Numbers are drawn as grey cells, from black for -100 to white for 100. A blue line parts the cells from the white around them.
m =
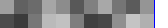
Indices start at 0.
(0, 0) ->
25
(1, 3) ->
46
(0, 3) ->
30
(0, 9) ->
-29
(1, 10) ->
38
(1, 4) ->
51

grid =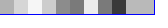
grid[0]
40
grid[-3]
-55
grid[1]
68
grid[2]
93

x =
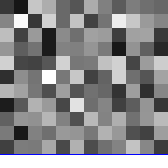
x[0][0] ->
-56
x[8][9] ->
-11
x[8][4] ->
1
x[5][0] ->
-63
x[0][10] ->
-13
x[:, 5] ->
[-33, 53, -13, 0, -7, 56, -34, 77, -37, 17, 39]
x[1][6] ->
-48
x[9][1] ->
-81
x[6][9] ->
24
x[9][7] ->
40
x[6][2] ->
-7
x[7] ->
[-78, -30, 40, 21, -44, 77, -14, 4, -50, -27, 17, -58]
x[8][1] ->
17
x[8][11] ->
46
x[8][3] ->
43
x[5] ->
[-63, 11, -9, 100, -6, 56, -49, -22, 64, -13, -33, 28]
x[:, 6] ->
[35, -48, 26, 17, -4, -49, -11, -14, 45, -6, -40]
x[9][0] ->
-4
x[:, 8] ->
[-29, 86, -51, -81, 64, 64, -60, -50, 37, 19, 3]
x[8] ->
[-24, 17, 14, 43, 1, -37, 45, 3, 37, -11, 18, 46]
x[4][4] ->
65
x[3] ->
[18, -26, -10, -79, 2, 0, 17, -4, -81, 15, -25, -69]
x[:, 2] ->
[55, -57, 21, -10, -48, -9, -7, 40, 14, 1, -4]
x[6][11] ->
5
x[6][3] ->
-38

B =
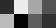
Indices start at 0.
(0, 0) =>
-66
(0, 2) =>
31
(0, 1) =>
85

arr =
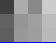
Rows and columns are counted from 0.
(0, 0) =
-51
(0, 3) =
59
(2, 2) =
24
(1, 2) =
25

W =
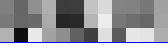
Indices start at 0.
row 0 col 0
0
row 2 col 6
-50
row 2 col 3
28
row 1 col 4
-71
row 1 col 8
-6
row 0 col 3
38
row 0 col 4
-53
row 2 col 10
78
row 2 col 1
-89
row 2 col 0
39

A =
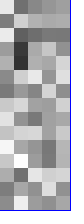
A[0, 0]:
82
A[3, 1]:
-55
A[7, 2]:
27
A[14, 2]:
22
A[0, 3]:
18
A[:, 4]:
[25, 36, -6, 14, 67, 75, 11, 64, 32, 58, 43, 41, 67, 14, 31]
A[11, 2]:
22
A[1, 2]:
40
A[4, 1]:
-61
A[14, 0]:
10
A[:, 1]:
[-12, 63, -25, -55, -61, 62, 20, 69, 15, 66, 31, 99, -11, 31, 87]
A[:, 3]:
[18, 33, -5, 55, 32, 17, 66, 24, 26, 27, -6, -4, 63, 74, 13]
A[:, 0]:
[82, -2, 84, 22, 39, 8, -4, 58, 77, 53, 93, 56, 36, -2, 10]
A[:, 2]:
[7, 40, -14, 33, 38, 83, 4, 27, -5, 69, 17, 22, 80, 14, 22]

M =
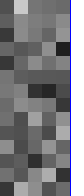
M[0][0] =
-37
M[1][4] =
8
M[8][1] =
-39
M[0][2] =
-8
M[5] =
[-8, -27, -30, -31, -32]
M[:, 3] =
[-13, -7, -21, 12, -12, -31, -70, -6, -23, -41, 16, -22, 36, -36]
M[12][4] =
-61
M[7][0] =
-16
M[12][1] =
-32
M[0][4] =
-17
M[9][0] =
-34
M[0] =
[-37, 58, -8, -13, -17]
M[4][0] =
-57
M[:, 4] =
[-17, 8, 16, -76, 3, -32, -41, -57, 13, 35, -21, 4, -61, -16]
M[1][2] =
-2

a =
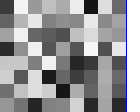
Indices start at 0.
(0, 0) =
-54
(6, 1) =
51
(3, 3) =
-33
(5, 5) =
-52
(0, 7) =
73
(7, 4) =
5
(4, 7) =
31
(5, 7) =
36
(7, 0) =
18
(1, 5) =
6
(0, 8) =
-18
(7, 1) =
-10
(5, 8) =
-18
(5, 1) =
-31
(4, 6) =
-55
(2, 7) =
29
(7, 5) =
65
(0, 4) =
34
